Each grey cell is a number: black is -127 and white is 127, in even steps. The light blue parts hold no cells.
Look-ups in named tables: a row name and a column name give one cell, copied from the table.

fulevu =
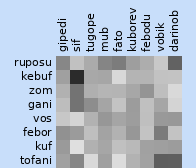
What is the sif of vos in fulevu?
84
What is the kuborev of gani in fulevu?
28
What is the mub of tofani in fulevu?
32
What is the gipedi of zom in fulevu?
49
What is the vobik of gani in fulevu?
38
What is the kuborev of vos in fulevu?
29
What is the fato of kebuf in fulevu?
88
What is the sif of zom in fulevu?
-12
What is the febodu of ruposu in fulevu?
45
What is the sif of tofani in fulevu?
6
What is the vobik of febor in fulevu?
-4
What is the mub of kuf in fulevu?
38

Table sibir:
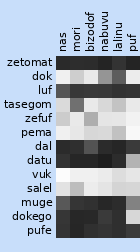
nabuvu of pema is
89
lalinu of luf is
-77
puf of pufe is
-68
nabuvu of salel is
100
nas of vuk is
124
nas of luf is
-42
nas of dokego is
-73
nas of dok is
112
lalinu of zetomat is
-76
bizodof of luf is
-70
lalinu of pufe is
-80
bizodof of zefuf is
46
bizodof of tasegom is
105
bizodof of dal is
-44
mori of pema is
103

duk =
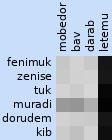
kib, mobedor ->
75
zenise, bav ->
81
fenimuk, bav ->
82
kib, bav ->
64
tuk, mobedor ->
82
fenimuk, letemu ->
-106

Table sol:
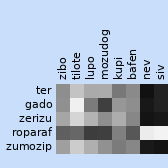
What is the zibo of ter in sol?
14
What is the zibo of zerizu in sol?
38
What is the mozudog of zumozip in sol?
17
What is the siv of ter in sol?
-93
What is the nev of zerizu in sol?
-107
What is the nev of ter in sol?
-110
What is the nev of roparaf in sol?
108
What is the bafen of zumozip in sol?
7
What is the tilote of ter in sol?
67
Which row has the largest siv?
roparaf

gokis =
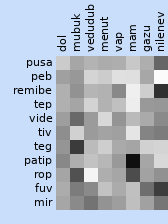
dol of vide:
30
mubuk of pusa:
38
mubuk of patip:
47
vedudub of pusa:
51
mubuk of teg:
-68
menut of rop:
46
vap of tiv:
32
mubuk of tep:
37
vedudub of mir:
-12
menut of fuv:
66
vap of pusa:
46
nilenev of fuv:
-66
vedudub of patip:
66
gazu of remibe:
78
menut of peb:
76
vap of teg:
42
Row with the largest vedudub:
rop

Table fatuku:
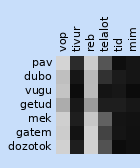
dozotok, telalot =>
-45
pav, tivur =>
-84
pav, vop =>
84
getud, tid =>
-97
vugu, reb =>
58
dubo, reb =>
57
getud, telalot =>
-97
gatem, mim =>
-110
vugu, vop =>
68
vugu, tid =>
-104
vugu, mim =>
-116
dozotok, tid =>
-115
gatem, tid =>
-106
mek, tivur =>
-97
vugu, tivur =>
-115
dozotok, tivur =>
-97
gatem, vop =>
76
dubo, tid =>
-100
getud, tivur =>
-103

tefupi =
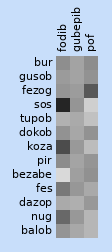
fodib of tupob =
49
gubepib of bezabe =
31
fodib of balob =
20
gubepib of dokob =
39
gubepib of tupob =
42
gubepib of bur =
35
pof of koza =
60
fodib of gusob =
27
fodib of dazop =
42
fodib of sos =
-90
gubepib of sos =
21
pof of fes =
41
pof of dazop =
24
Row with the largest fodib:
bezabe

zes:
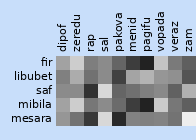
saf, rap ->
-77
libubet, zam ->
-43
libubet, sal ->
11
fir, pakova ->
-26
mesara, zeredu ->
-13
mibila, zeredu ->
77
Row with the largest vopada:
mibila

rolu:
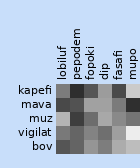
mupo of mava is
-80
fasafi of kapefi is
-53
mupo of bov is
61
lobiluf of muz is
52
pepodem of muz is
-65
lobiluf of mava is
-54
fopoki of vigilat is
3
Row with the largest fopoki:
mava

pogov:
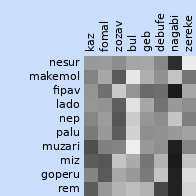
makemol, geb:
47
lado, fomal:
18
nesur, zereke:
107
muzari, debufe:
16
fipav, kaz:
19
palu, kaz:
-4
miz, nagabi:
-100
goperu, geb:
-4
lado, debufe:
-12
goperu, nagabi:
-94
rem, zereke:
84
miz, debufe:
51
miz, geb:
-10
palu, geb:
15
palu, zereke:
33
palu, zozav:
-34
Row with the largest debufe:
goperu

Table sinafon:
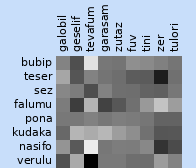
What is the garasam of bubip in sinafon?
-8
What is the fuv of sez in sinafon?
-17
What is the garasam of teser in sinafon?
-11
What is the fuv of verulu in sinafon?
-17
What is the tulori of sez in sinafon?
-8
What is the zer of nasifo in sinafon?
-76
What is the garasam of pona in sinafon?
-8
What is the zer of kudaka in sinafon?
-41
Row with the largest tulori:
falumu

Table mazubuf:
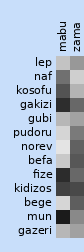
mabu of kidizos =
-62
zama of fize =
-23
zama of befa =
-40
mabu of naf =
-15
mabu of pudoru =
85
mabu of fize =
-83
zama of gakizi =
-23
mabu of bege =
86
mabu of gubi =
55
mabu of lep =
67
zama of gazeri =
33
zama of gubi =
34
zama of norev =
-30
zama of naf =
79

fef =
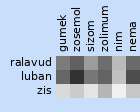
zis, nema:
70
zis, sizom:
100
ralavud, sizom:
28
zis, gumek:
90
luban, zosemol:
-77
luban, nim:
65
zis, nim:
112
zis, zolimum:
53
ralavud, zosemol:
-31

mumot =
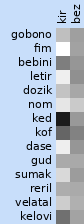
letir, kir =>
111
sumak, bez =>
28
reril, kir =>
45
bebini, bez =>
22
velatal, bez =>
48
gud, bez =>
41
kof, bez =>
2
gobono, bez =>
31
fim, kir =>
126
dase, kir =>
110
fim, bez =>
34
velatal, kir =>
77
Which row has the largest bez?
nom

